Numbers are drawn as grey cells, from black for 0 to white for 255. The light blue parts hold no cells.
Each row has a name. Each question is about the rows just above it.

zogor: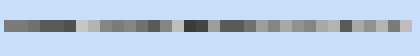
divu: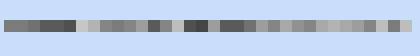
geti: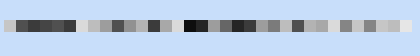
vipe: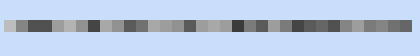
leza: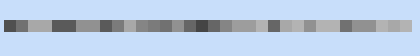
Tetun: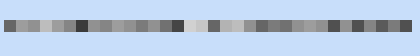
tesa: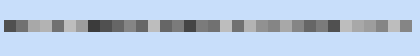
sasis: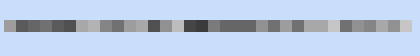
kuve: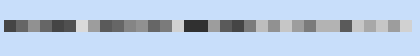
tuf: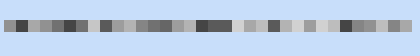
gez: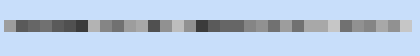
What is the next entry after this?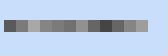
[157]
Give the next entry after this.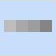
[189]
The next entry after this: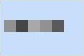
[113]

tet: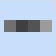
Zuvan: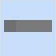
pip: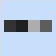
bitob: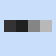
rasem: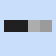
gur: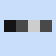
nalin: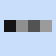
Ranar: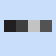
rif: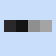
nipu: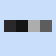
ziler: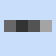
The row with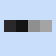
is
rif
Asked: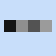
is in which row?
nalin
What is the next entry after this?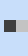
[83]

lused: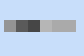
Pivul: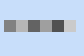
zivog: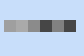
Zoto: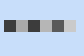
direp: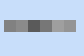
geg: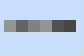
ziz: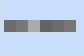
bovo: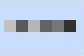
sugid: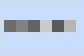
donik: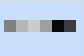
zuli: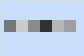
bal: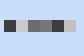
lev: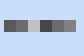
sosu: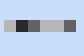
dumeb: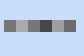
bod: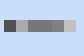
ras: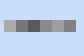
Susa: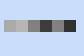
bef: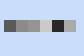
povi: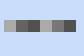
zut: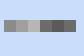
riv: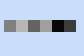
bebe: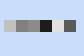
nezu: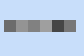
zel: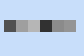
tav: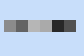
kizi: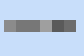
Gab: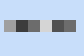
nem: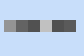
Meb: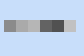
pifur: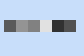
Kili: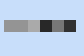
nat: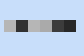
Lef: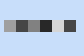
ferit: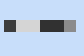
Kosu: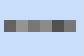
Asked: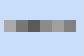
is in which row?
ras
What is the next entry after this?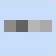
[40]
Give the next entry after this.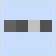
[90]
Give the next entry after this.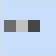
[108]
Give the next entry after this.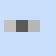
[99]
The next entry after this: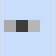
[90]

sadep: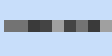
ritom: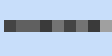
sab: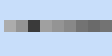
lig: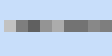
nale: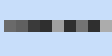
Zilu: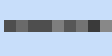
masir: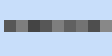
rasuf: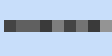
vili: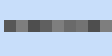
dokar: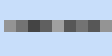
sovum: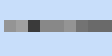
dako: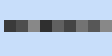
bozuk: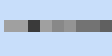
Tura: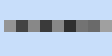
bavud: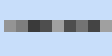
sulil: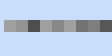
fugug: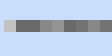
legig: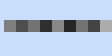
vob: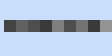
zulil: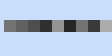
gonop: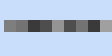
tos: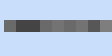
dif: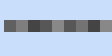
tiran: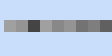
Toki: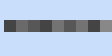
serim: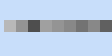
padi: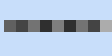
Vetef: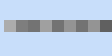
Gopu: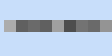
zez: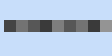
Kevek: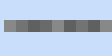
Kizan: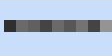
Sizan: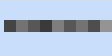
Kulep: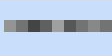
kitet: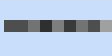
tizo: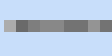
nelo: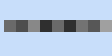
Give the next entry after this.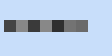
[160]
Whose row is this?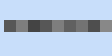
masir

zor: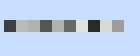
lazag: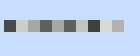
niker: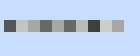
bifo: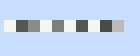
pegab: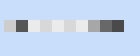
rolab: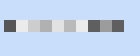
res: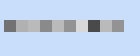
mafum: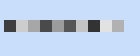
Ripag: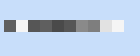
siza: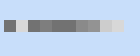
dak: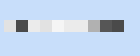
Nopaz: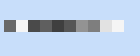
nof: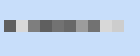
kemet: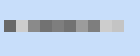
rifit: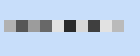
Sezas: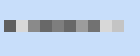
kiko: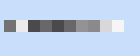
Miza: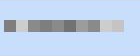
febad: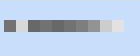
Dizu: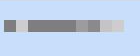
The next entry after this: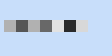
[156]
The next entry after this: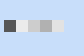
[186]
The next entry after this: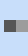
[104]
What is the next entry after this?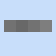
[147]
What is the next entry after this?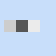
[216]
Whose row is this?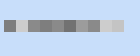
Miza

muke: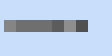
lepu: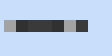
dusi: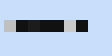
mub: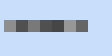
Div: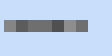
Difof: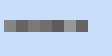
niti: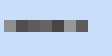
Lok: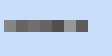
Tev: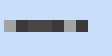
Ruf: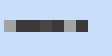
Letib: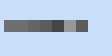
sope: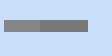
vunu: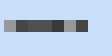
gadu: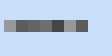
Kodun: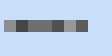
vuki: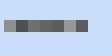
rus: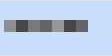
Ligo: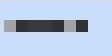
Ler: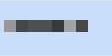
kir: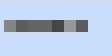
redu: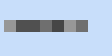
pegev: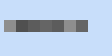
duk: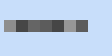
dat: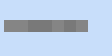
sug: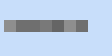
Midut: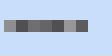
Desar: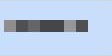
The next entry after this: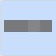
[133]
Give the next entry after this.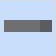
[142]
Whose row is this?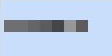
Letib

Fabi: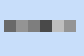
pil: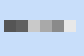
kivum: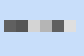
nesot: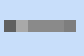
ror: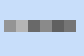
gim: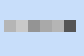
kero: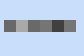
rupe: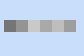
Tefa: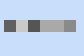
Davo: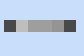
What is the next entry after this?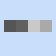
[138]
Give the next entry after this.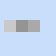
[181]
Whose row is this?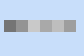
rupe

